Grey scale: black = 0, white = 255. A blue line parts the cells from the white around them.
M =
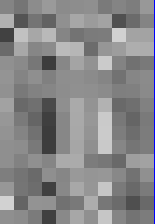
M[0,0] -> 132
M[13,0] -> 151
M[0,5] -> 141
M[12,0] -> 126
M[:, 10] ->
[152, 132, 163, 173, 121, 139, 138, 129, 122, 124, 125, 162, 144, 123, 105, 124]
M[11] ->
[143, 130, 144, 133, 171, 171, 124, 119, 105, 158, 162]
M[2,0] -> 65
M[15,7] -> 198
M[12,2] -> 106
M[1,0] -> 177
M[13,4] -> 136
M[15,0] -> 143
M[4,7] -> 203
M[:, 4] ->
[139, 144, 133, 187, 135, 142, 141, 143, 135, 135, 136, 171, 134, 136, 113, 137]
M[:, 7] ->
[122, 163, 124, 150, 203, 133, 139, 178, 202, 203, 201, 119, 151, 198, 119, 198]
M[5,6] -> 139
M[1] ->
[177, 84, 116, 98, 144, 167, 155, 163, 80, 107, 132]
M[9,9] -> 109
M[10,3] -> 61
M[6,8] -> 127
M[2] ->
[65, 193, 167, 185, 133, 115, 123, 124, 209, 163, 163]
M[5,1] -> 132
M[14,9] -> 79
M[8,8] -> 120
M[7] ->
[162, 105, 112, 74, 143, 170, 147, 178, 105, 111, 129]
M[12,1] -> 116
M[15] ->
[143, 139, 123, 64, 137, 167, 144, 198, 133, 115, 124]
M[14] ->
[210, 100, 147, 146, 113, 121, 173, 119, 107, 79, 105]
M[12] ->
[126, 116, 106, 143, 134, 153, 149, 151, 136, 114, 144]

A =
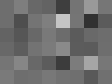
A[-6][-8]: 110
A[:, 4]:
[62, 196, 108, 138, 60, 113]
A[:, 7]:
[118, 91, 109, 110, 119, 112]
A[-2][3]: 92
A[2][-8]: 99
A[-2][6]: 166
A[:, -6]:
[104, 116, 104, 115, 104, 112]
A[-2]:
[117, 134, 104, 92, 60, 124, 166, 119]
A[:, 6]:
[153, 49, 105, 91, 166, 89]
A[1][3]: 127
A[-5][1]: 78
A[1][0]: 110
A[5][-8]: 122

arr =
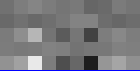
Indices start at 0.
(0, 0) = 113
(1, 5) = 131
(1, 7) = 109
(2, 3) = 116
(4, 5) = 103
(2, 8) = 136
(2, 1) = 142
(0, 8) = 123
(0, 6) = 102
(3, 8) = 129
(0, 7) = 106
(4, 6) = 30

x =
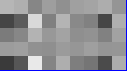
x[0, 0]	182
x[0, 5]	160
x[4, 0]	58
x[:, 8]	[149, 175, 162, 150, 173]
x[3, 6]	159
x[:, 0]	[182, 69, 123, 156, 58]
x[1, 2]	217
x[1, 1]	92
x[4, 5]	126
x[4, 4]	174
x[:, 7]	[173, 70, 129, 149, 75]
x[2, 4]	163
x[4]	[58, 86, 233, 132, 174, 126, 117, 75, 173]
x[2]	[123, 135, 179, 152, 163, 143, 146, 129, 162]

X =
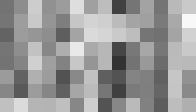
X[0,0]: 115
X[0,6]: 160
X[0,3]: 145
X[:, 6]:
[160, 211, 218, 170, 149, 193, 187, 206]
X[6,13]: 137
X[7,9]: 186
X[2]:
[99, 156, 150, 142, 94, 164, 218, 213, 202, 189, 117, 113, 164, 210]
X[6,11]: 102
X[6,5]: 166
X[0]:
[115, 141, 205, 145, 156, 222, 160, 189, 65, 117, 163, 116, 185, 201]
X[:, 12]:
[185, 169, 164, 186, 187, 198, 197, 189]
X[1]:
[117, 157, 201, 149, 126, 198, 211, 207, 187, 164, 160, 122, 169, 248]
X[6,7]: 118
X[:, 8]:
[65, 187, 202, 69, 50, 83, 64, 135]
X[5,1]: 98
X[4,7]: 183
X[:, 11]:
[116, 122, 113, 119, 108, 97, 102, 93]
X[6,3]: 134
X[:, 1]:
[141, 157, 156, 142, 132, 98, 89, 219]
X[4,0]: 115
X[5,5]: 137
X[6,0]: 134

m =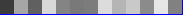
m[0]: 59
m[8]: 181
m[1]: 166

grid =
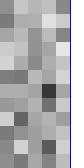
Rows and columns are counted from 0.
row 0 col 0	143
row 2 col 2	147
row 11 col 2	167
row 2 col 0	165
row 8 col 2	166
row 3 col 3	165
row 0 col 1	198
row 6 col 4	165
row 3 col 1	193
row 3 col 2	146
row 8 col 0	206
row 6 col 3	56
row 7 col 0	152
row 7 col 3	112
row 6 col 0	174
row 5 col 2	184
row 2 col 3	187
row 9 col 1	145

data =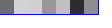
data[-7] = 109
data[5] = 45
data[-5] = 208

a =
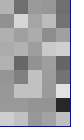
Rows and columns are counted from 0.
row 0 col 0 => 179
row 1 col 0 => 145
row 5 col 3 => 156
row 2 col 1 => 160
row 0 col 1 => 111
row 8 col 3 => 163
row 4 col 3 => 158
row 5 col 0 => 149
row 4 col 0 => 178
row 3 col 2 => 158
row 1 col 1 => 214
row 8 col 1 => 193

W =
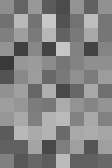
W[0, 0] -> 141
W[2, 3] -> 183
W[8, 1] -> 169
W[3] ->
[147, 63, 136, 68, 198, 130, 67, 132]
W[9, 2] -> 170
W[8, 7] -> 129
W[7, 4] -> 171
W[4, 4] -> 118
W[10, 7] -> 159
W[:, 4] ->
[75, 82, 98, 198, 118, 121, 72, 171, 186, 106, 126, 187]
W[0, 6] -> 97
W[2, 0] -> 127
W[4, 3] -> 140
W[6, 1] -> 160
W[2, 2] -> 122
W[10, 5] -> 159
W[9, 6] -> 172
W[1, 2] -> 115
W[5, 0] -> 83
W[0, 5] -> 147
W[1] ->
[113, 185, 115, 200, 82, 114, 189, 117]
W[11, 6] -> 97
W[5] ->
[83, 137, 156, 104, 121, 144, 123, 156]
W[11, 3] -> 93
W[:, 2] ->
[152, 115, 122, 136, 155, 156, 102, 124, 127, 170, 164, 103]
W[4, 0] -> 57
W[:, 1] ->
[99, 185, 158, 63, 151, 137, 160, 150, 169, 184, 96, 87]
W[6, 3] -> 174
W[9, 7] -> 165
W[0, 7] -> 145

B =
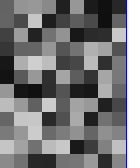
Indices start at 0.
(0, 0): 99
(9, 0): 122
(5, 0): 19
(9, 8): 131
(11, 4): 115
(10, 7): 129
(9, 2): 204
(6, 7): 177
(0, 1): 148
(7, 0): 188
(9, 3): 106
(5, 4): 165
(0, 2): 152
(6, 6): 23
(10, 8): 192
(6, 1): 21
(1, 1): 74
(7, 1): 153
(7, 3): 204
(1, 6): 74
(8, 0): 102
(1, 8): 100
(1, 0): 100
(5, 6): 52
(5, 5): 93
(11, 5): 118
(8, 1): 197
